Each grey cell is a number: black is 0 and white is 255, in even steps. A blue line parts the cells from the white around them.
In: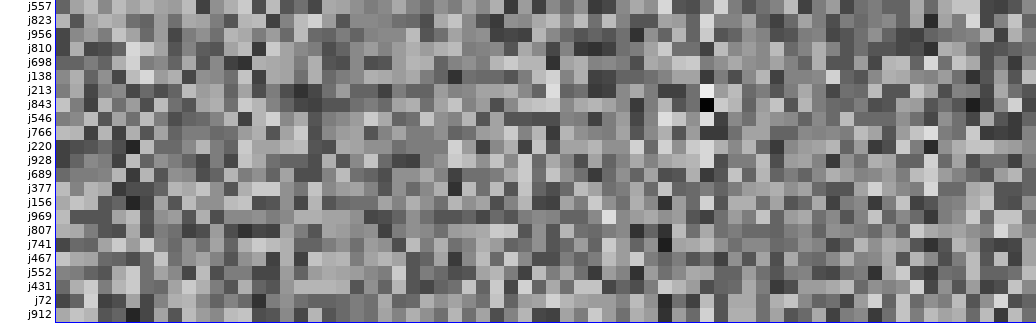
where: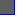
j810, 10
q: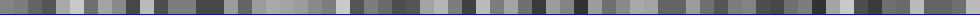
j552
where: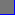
j377, 17
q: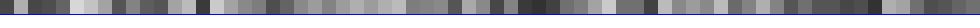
j810
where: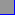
j431, 16

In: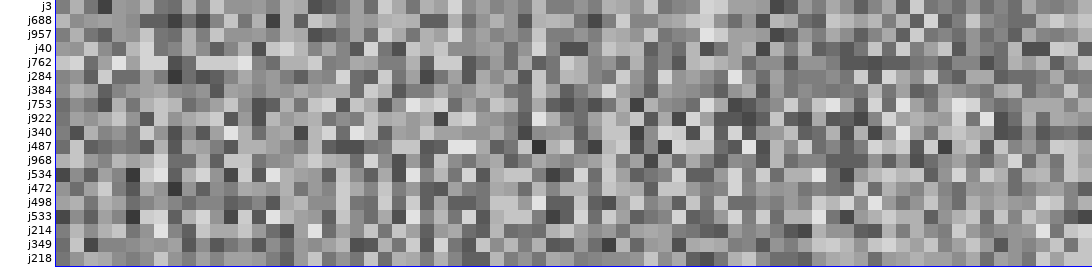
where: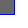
j349, 41
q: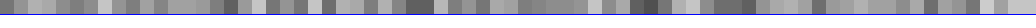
j218
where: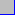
j340, 52
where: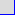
j753, 46

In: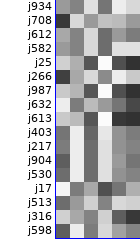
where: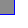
j266, 3
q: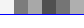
j17
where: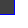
j266, 0
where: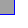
j598, 4
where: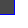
j632, 5
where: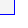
j17, 0
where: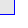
j403, 3

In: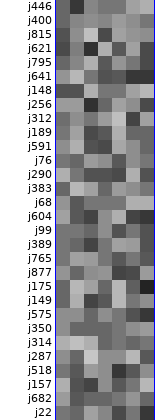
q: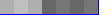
j314
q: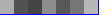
j157
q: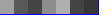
j604
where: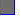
j312, 0
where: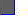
j175, 5
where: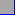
j591, 4
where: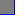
j621, 1

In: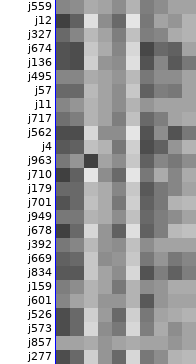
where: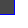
j674, 6
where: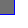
j717, 0
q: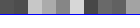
j674
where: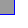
j526, 3

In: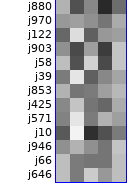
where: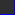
j10, 2
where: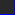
j880, 3
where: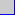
j646, 2
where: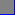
j571, 0
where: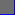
j880, 4
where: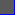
j10, 0
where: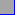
j39, 4

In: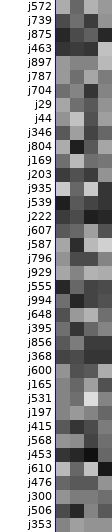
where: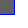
j875, 2
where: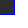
j587, 1
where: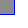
j568, 1
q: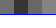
j395
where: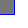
j169, 3

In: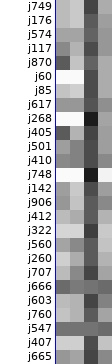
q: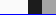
j268
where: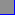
j617, 3
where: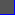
j617, 2

